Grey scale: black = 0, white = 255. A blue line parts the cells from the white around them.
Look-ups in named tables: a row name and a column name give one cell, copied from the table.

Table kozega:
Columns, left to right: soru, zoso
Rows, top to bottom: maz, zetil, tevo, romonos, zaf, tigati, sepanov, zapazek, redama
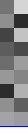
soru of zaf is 109
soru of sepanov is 44
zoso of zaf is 157
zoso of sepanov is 177
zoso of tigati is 133
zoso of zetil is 45
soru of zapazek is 144
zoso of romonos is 74
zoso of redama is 156
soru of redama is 164
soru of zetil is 143
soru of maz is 116
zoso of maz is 213
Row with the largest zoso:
maz

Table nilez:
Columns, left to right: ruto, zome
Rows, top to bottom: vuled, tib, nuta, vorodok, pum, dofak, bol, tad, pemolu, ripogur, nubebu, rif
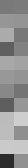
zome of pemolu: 206
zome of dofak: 147
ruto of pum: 168
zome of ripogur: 143
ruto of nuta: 171
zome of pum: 163

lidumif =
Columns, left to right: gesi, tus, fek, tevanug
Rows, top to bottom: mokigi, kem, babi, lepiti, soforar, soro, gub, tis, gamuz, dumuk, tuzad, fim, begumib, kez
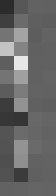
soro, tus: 160
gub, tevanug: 98
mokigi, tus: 87
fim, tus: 143
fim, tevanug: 99
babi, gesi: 116
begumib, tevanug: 98
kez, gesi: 98
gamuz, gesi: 55

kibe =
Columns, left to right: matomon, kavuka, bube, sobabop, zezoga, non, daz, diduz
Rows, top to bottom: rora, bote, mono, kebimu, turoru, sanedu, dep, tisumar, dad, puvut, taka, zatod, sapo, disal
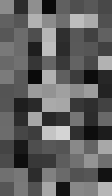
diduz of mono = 97
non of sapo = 82
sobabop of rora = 10
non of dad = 118
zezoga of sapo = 106
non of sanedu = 60
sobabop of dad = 39
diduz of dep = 35
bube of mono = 78
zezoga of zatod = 93
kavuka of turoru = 113
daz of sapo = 86
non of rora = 79
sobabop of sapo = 129
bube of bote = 178
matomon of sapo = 112
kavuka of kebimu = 108
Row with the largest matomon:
rora

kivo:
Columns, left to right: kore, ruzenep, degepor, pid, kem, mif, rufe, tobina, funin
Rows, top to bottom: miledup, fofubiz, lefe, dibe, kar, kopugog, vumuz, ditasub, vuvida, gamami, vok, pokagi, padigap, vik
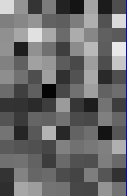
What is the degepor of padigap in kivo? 102
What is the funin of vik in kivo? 115
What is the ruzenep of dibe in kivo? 29
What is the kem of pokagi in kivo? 106
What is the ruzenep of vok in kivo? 84
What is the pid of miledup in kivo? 124
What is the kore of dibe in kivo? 146
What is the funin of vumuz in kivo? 110
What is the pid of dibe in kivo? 112
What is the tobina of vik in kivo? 148
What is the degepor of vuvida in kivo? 101
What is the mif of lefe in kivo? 172
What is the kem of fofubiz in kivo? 94
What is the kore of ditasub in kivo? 51
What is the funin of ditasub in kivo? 61

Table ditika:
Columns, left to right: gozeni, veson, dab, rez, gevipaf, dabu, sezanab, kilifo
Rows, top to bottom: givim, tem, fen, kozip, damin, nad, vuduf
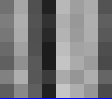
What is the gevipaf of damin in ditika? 196
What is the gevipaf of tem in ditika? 174
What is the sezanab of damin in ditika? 156
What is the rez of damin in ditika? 28
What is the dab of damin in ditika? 89
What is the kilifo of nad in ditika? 101
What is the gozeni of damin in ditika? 96
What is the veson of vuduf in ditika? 137
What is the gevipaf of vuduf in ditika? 198
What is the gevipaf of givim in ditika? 184
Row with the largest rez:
nad

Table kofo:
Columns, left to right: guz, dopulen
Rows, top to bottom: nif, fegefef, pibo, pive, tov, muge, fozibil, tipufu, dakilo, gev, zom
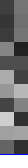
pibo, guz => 59
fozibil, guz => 151
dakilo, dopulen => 49
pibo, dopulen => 117
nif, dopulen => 116
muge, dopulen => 65
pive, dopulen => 33
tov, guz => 77
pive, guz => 133
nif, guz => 63
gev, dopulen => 164
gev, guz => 160
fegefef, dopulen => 111
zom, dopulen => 48
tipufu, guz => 68
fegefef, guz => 54
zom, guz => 100
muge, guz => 172
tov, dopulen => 78

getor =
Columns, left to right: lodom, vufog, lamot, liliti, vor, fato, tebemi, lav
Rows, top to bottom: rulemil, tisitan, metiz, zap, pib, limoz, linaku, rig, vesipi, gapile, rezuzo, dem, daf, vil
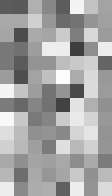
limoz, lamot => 163
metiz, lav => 155
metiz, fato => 126
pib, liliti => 147
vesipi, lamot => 121
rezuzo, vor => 223
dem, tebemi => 170
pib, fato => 201
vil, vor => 95
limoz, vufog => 78
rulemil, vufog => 89
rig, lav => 144
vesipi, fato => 233
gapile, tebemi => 228
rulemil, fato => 244
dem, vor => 168
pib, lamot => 147
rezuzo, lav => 149
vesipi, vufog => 200

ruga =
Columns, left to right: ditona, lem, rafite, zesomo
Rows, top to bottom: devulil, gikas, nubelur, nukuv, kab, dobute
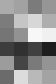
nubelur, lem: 146
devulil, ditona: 171
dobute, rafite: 185
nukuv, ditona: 61
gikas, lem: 197
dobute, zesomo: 163
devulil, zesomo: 150
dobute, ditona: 107
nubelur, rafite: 247
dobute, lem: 220
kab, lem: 69
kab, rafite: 122
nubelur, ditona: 117
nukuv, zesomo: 30
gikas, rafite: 215
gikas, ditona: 124
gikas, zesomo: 174
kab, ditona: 156
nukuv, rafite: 64

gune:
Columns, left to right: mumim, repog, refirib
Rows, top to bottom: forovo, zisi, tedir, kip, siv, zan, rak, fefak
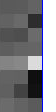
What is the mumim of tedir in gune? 81
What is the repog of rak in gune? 67
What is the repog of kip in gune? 100
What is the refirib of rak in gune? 18
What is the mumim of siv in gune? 132
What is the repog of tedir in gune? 78
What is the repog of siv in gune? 136
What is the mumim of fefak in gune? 107
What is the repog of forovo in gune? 91
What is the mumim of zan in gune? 99
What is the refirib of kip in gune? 101
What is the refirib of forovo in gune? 99
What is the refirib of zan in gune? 15
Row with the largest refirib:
siv

